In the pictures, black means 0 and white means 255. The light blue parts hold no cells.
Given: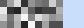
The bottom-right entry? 79
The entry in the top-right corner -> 133
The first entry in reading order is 93
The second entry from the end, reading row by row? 79
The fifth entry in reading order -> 148
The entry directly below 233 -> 205
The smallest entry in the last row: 37
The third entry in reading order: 220

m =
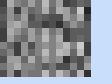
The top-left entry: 63
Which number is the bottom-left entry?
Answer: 79
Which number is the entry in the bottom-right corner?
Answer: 49
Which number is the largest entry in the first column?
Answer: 131
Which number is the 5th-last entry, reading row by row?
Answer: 185
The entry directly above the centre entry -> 172
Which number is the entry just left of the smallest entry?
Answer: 201
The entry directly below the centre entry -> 146
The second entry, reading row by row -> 172
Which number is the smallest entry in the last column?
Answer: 37
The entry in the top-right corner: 92
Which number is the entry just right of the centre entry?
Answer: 131
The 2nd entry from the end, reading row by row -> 185
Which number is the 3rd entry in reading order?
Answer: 131
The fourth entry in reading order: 117
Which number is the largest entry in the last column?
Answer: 159

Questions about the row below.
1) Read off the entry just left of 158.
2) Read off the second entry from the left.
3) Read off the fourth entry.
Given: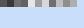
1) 230
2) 57
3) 98

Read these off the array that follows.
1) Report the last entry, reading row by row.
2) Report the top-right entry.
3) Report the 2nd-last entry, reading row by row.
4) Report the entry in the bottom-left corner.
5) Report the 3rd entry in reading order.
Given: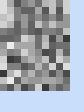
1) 127
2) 208
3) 99
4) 127
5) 86

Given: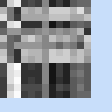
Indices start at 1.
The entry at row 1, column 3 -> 237
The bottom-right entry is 103
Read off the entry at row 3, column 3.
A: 61
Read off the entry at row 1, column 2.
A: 206
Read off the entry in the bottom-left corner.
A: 61
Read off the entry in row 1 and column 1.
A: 61
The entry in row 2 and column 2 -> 119
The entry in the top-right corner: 103
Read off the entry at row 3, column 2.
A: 119
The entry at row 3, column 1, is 221
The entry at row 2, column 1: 181

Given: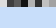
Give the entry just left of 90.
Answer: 63
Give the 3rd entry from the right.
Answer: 49
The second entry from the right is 192

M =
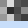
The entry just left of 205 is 153
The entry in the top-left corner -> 140
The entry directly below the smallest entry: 205
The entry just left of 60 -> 88
